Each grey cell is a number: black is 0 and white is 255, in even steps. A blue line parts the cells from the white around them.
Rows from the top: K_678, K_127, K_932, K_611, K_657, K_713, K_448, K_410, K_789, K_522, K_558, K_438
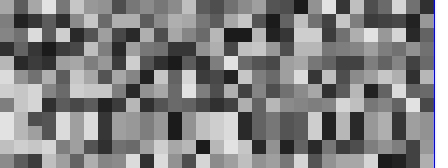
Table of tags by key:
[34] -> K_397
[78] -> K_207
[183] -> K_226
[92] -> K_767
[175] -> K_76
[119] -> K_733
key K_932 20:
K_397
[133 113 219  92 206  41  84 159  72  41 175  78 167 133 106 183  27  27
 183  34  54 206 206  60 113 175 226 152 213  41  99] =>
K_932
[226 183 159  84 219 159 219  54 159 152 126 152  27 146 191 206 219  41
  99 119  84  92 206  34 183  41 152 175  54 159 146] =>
K_522
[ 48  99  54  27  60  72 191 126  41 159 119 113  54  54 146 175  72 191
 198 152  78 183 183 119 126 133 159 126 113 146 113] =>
K_611
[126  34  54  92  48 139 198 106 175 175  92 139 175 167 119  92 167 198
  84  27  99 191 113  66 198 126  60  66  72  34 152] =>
K_127

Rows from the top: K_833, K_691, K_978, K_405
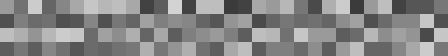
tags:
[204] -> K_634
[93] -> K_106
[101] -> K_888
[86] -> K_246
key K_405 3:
K_106
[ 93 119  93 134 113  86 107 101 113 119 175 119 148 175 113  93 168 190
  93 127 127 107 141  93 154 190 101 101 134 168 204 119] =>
K_405
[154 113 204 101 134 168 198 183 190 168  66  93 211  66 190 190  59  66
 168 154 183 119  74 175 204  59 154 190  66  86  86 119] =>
K_833
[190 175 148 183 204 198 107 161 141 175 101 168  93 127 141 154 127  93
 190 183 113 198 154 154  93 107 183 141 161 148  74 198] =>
K_978

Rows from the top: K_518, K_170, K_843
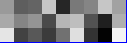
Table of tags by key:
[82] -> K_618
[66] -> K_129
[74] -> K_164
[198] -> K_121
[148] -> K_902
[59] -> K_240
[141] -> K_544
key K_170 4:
K_164
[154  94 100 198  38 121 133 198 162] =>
K_518
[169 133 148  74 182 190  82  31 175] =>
K_170

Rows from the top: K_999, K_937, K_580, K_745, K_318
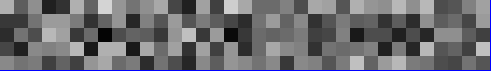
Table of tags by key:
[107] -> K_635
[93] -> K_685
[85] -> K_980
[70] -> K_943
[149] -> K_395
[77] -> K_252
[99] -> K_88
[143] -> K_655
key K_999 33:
K_980
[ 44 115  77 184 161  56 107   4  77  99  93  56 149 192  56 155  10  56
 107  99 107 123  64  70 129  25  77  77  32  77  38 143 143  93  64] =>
K_580
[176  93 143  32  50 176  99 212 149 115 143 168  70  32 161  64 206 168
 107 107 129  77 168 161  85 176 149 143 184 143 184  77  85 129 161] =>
K_999
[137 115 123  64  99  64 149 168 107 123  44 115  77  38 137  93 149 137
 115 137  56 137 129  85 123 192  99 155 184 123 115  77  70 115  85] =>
K_318
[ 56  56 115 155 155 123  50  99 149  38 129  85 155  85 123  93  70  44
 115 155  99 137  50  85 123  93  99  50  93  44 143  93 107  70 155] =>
K_937
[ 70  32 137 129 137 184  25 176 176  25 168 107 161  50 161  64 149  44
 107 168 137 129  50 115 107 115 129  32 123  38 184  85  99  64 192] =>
K_745

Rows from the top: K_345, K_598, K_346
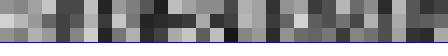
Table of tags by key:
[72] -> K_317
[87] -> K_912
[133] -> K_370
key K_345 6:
K_317
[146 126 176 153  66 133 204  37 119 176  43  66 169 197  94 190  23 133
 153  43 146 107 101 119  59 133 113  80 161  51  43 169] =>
K_346
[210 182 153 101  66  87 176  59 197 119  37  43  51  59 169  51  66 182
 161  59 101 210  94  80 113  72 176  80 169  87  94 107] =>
K_598

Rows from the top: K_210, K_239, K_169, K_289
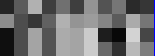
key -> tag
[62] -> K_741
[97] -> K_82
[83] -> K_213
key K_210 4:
K_741
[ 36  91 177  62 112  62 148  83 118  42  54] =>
K_210
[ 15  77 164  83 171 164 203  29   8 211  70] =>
K_169

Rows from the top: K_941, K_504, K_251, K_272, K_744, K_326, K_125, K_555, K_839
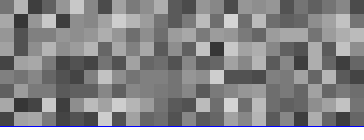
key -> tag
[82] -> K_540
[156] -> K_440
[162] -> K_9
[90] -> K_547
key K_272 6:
K_440
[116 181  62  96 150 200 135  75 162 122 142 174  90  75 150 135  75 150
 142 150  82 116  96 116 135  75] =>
K_941
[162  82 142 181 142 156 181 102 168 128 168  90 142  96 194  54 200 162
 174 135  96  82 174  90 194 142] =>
K_272
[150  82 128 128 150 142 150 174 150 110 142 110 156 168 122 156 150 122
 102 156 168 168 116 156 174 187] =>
K_251
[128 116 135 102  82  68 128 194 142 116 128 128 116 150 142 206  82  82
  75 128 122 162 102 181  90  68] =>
K_326

